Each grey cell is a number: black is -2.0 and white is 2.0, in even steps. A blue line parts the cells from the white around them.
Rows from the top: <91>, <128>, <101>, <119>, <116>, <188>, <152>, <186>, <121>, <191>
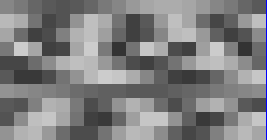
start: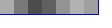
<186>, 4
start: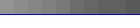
<152>, 0

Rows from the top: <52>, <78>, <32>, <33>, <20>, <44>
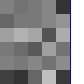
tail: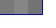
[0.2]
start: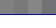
<20>, 0
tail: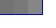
[-1.2]

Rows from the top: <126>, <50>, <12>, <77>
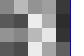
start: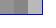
<12>, 0
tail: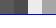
[-0.5]

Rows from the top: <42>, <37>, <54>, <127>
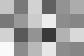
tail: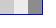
[0.1]
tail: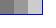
[1.7 0.2 0.1]
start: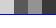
<54>, 0
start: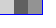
<42>, 2
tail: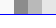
[0.2 0.1]
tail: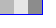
[0.1]
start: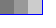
<37>, 0

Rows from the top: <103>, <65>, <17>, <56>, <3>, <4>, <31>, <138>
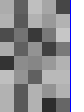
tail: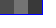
[-0.1  1.1]
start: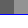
<56>, 1
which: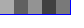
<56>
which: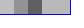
<4>
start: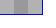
<65>, 2
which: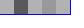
<65>
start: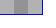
<31>, 2

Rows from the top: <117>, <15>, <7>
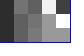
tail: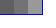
[2.0]
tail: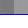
[0.4]
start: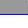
<7>, 3
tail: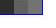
[0.4 2.0]
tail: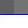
[0.4 2.0]
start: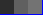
<15>, 0

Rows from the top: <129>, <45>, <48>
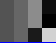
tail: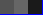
[1.3]
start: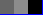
<45>, 1

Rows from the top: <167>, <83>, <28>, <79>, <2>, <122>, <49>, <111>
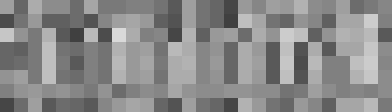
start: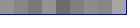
<49>, 4
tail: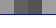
[-0.2 -0.4 -1.0  1.0  0.6 -0.2 -0.4  0.3  0.1 -0.5  0.6  0.6  1.2  0.0]
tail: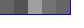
[-0.9  0.8  0.4 -0.2 -0.4  0.4  0.1 -0.5  0.6  0.6  0.9 -0.1]
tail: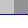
[-0.1  0.8 -0.6 -1.0  0.9 -0.8  1.4  0.7  0.0  0.1 -0.9  0.8 -0.5  0.4
  0.5 -0.3  0.7  0.3  1.2  1.0 -0.5  0.3  0.8  0.7  0.9 -0.6]
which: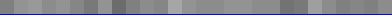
<49>
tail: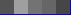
[ 0.8  0.4 -0.2 -0.4  0.4  0.1 -0.5  0.6  0.6  0.9 -0.1]

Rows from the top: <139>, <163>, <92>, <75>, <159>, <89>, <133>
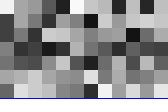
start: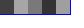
<163>, 0
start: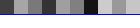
<163>, 0

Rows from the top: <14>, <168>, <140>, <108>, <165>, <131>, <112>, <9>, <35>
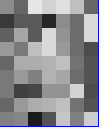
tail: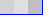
[-0.4]
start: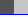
<35>, 3
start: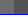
<131>, 5
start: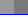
<108>, 0
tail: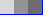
[1.4]

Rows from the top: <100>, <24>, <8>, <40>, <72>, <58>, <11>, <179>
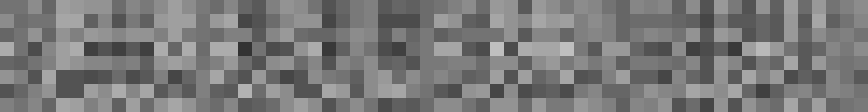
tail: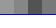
[-0.4  0.6 -0.6  0.4 -0.1 -0.2 -0.1]
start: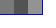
<100>, 52
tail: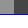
[-0.5 -0.1  0.0 -0.8 -0.8 -0.8 -0.3  0.5  0.3 -0.5 -0.6  0.6  0.3  0.1
  0.6  0.4  0.5  0.0  0.2  0.0 -0.4 -0.3 -0.3 -0.3 -0.4 -0.5 -0.9 -0.1
 -0.6 -0.6 -0.4 -0.6  0.4 -0.6  0.6 -0.5 -0.2  0.1]
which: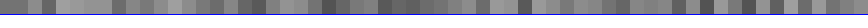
<100>
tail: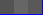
[ 0.4 -0.4  0.2 -0.1  0.0 -0.2]
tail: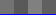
[-0.6  0.8 -0.3  0.5  0.2 -0.7 -0.7  0.6  0.4 -0.6  0.2  0.5  0.6  0.0
 -0.2 -0.6 -0.8  0.3  0.4 -0.9  0.2 -0.8 -0.6 -0.5 -0.8 -0.1  0.1 -0.4
 -0.4 -0.1  0.3  0.1  0.0  0.6  0.4  0.2  0.6 -0.4 -1.0 -0.5  0.0  0.1
 -0.3  0.1  0.0 -0.2]
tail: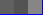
[-0.2 -0.6]

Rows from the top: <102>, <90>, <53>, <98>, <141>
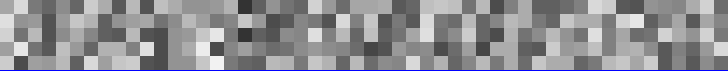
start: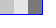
<53>, 14
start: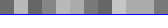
<90>, 32
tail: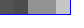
[ 1.8 -0.1 -0.4 -0.5  0.9  0.8 -0.1  1.1  0.8 -0.4  0.9 -0.3  0.2  0.1
  1.4  0.1  0.8 -0.4  0.1  0.9 -0.1  0.7 -0.3  1.1  0.7  0.7 -0.4 -0.1
  0.9  1.1  0.6  1.2 -0.6  0.1 -0.6  0.2 -0.3]
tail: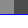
[-0.3  0.5 -0.9  0.7  0.7 -0.5 -0.6  1.2  0.4  0.5  1.0  0.0  0.7  0.8
  0.2 -0.6  0.0 -0.4  0.4  1.4]
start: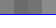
<98>, 18
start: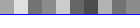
<53>, 29

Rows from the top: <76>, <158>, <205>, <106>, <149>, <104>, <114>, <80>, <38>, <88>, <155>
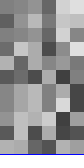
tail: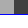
[0.0]
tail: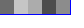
[1.5]
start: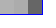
<155>, 0
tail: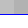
[ 1.2 -1.0  0.5]

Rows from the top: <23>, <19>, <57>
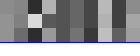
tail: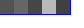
[0.2]
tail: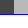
[-1.0  0.2]
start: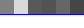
<19>, 1
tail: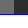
[ 0.4 -0.7 -0.2 -1.1  1.0 -0.5  0.5]

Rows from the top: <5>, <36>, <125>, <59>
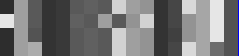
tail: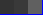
[-0.6  0.5 -0.6  0.3  1.3 -1.2 -0.9  0.3  0.6  1.6 -0.7]
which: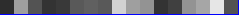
<125>
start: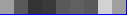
<5>, 1
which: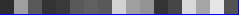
<5>
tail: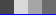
[-0.7]
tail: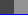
[ 0.6  1.6 -0.7]

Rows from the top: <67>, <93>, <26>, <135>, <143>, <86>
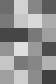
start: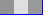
<135>, 0
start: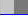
<143>, 0
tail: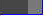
[0.5]
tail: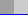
[ 0.2 -1.0]

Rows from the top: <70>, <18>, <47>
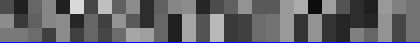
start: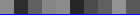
<70>, 9
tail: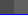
[ 0.3 -0.6 -0.6  0.4  0.7 -1.8  0.5 -0.7 -1.3 -1.5  0.4  0.0 -0.2]
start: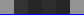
<18>, 22
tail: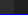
[ 0.4  0.0 -0.2]
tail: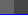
[-0.3  0.6  0.5 -0.4 -1.5  0.6 -0.7  0.9 -1.1 -1.0 -0.3 -0.2  0.4 -1.2
  0.3 -1.2 -1.4  0.0 -0.4  0.3 -0.9 -0.2]

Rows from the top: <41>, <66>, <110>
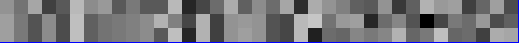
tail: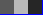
[-0.9 -0.3  0.7 -0.5  0.2 -0.3  0.6 -1.3  0.7  0.3  0.0 -0.5 -0.6  0.3
 -1.1 -0.5  0.8  0.4  0.5 -1.0 -0.4  0.5 -0.8]
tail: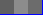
[ 0.6 -1.3  0.7  0.3  0.0 -0.5 -0.6  0.3 -1.1 -0.5  0.8  0.4  0.5 -1.0
 -0.4  0.5 -0.8]
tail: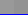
[-0.7 -0.9  0.9  1.1 -0.2  0.4  0.5 -1.4 -0.3  0.1 -0.7 -2.0 -0.9 -0.1
 -0.3  0.4 -0.8 -0.5]

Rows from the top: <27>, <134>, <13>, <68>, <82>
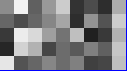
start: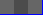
<134>, 0
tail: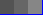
[-0.3  0.0 -1.0 -0.9  1.0]

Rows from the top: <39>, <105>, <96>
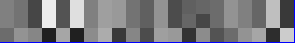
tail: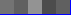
[-0.4 -0.3  0.3  0.0 -0.4  1.0 -1.1]
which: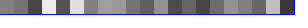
<105>

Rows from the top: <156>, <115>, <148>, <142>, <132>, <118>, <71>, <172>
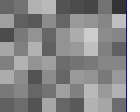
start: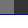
<156>, 7
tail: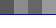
[0.3 0.1 1.0]
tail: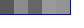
[0.1 1.0]

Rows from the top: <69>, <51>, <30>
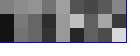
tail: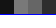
[ 0.4  1.0 -0.5  0.6 -1.1]
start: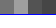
<69>, 3
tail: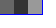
[-1.4 -0.5 -0.8  1.4]
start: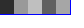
<51>, 3
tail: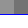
[ 0.5 -0.7 -0.9 -0.6  0.1]

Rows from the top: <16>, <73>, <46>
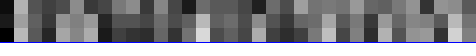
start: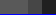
<16>, 15
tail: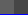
[ 0.7 -1.0 -1.3 -1.0 -0.1  1.0 -0.9  0.0 -1.3  0.8 -0.7  0.3  0.4 -1.2
  1.3  0.0]

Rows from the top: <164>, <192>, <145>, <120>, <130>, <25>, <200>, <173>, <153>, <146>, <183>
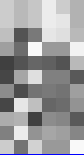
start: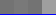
<200>, 2
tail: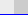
[0.8]

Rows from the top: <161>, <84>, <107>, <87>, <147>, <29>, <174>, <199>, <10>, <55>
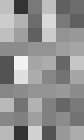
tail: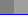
[ 0.0  0.2 -0.2]
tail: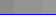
[0.2]
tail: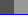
[0.7]
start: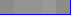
<174>, 1
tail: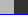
[ 1.3 -0.7  0.4  0.7]

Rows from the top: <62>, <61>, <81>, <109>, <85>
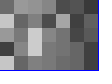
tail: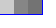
[-0.9 -0.6]
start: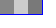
<109>, 1

